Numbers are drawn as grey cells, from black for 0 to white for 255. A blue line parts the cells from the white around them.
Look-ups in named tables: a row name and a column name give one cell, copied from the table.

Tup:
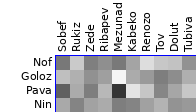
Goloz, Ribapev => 159
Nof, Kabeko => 164
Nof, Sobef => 120
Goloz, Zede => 145
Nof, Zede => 127
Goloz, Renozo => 154
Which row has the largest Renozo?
Nof

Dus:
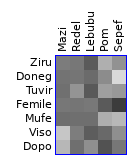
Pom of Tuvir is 159
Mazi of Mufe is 110
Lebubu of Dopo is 143
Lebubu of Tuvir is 89
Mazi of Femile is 119
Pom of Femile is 90
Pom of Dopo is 82
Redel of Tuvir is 148
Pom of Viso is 105
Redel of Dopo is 111
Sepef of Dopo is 119
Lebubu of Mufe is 111
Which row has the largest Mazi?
Viso

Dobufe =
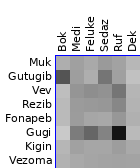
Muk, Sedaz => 154
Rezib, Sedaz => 151
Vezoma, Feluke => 165
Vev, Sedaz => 146
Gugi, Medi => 124
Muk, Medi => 160
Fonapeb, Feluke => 166
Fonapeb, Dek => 176
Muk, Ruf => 162
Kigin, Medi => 161
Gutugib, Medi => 158

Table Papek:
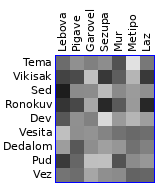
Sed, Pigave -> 139
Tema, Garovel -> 128
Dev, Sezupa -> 217
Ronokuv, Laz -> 39
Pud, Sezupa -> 192
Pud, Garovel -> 191
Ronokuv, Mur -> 90
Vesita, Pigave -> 143
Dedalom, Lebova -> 157
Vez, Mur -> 139
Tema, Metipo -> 225
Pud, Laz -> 151
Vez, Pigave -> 109
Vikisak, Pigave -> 75
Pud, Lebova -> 57
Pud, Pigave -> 102
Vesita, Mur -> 114

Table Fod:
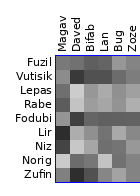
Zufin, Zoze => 131
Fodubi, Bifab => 101
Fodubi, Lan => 96
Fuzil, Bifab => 95
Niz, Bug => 116
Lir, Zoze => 136
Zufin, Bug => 163
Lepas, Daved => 204
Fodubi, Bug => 97
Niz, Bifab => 166
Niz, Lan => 111
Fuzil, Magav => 121
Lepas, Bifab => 151
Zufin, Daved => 46
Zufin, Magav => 128
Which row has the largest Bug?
Lir

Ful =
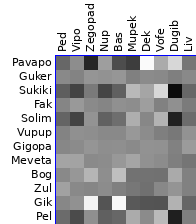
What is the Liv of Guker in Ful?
137
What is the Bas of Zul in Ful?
128
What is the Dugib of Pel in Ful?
31
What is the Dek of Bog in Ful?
114
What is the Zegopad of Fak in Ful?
138
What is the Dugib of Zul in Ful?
148
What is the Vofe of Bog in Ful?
113
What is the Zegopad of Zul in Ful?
134
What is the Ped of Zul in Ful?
161
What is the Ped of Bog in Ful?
137
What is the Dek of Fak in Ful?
158
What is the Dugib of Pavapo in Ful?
215
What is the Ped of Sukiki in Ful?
94

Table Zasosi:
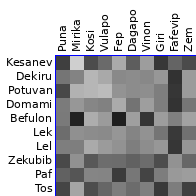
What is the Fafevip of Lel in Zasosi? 54
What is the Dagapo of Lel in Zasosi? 126
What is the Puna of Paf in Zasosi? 97
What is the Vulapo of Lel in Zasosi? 155
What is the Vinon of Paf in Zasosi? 68
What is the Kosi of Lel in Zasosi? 170
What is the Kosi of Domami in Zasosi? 134
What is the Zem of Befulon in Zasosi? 162
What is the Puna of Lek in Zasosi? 109
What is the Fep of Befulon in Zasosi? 31
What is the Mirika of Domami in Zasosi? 151
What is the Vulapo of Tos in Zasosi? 102
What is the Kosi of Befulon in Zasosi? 173
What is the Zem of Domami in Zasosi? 118
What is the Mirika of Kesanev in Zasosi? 207

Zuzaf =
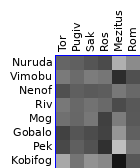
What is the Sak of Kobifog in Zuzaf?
146
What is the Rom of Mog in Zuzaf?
89
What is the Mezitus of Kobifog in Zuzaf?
21
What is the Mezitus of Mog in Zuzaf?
124
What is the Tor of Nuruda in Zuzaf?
101
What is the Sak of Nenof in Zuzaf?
90
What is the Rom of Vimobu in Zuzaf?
80
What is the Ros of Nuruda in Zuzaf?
75

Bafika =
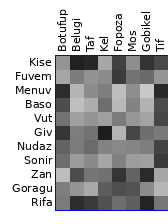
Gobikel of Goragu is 139
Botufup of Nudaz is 98
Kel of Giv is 29
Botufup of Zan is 189
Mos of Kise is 142
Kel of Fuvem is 139
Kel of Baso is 110
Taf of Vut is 148
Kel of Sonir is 166
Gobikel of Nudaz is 126
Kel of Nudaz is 131
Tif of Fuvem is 149
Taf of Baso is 173
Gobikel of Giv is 111
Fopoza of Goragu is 78
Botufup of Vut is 114
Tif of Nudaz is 67

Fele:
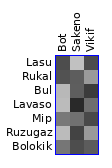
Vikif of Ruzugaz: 154
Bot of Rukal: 82
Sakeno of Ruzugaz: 67
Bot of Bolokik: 118
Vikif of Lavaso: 110
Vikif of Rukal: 154
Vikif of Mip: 73
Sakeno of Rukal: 93
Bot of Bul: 184
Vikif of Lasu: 76
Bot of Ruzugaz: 187
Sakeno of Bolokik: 77
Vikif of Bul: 59
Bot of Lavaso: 187
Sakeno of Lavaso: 41
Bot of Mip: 120
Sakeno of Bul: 94
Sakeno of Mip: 113

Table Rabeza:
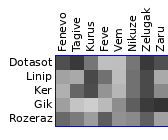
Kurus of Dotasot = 118
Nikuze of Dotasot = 118
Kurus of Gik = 206
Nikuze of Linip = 113
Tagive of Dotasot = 57
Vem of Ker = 182
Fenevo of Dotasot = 79
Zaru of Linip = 170
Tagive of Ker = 102
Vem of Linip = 189
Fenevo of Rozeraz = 105
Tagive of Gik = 196
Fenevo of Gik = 159
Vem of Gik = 141
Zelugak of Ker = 74

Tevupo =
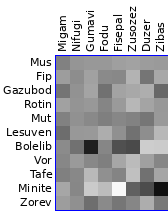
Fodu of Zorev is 138
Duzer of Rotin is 164
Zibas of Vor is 134
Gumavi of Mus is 152
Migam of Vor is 135
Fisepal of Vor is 166
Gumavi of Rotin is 152

